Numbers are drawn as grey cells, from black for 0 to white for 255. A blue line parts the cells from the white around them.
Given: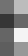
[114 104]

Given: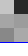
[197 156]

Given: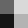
[102 179]

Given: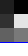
[ 31 228]

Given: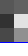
[ 87 226]

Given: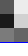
[ 88 209]

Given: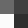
[105  47]

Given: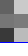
[ 98 123]

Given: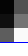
[  4 116]
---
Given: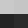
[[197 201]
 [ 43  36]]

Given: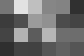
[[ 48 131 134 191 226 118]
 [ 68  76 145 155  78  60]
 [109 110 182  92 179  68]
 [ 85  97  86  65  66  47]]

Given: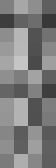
[[ 95 142 167 128]
 [ 56 109  98  61]
 [114  82 182 141]
 [135  80 183 154]
 [159  74 197 166]
 [ 96 163 126 143]
 [ 62 129  87 101]
 [126  81 179 151]
 [122  80 179 149]
 [ 89 148  92 134]
 [ 96 159  95 143]
 [ 94 135 174 123]]

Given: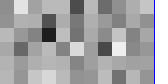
[[197 174 144 108 185  76 186 186 162 227 142]
 [145 169 129 154 175 120 173  82 175 177 146]
 [167 131 196 139 170 115 190  29 131 152 185]
 [151 137 238  73 158 218 131 186 163 104 168]
 [162 161 168 179 159 133 178 182 175 155 179]
 [149 183 114 188 150 147 186 215 198 150 183]]

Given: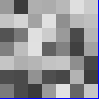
[[204 223 184 172 175  59 153]
 [191 184 143 225 162 212 195]
 [181  74 154 204 224 121  83]
 [162  64 130  98 225 189 127]
 [ 71 142 198 195 181 175 197]
 [ 61 179  71  79 146  74  77]
 [198 101 226 154  58  74 123]]

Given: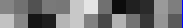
[[126 154  42  32  12 112 228 200 119 121  81 113 132]
 [ 90 149  55 115 179  71 129 200 181  30  21 135 194]]

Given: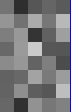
[[ 90 101  86  46 116]
 [184 119 171 114 149]
 [159  97  52 152 126]
 [ 86  87 202 154 104]
 [ 76 127  99 151 139]
 [156 122 163 104  98]
 [190  87  94 143  99]
 [129 119 146  49 103]]

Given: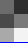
[[ 46 107]
 [122  73]
 [243 169]]

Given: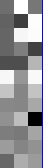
[[119 255 110]
 [253  62  98]
 [252 246 101]
 [ 65 126 101]
 [182  78  78]
 [249 150 247]
 [195 133 196]
 [168 134 136]
 [  1 189 145]
 [165 121 125]
 [146 133 156]
 [155 173 103]]
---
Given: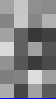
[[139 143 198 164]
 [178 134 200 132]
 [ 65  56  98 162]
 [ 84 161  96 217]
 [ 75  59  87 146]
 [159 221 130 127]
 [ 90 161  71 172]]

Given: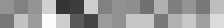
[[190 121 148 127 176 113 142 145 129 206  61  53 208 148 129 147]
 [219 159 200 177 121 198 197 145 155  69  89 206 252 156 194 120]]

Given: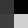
[[  2  54]
 [208  63]]

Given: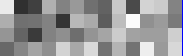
[[131 203 211  74 200  98 112 153 130 176  64  48 234]
 [122 155 144 251 189  92 170 184  52 130 114 112 174]
 [207 158 158 162 204 165 148 110 143 130  58 100 149]
 [216 154 238 115 180 114 217 168 211 143 164 134 104]]

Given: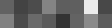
[[ 72 235  95  94 132  76  67  98]
 [ 92 138  99  51  91 106  75 129]]

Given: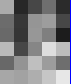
[[ 43 111  71  39 171]
 [ 71 157 149  55 108]
 [ 28 127 151  53 105]
 [189 222 134  71 186]
 [110 156 191 148 104]
 [231 198 174 162 167]]
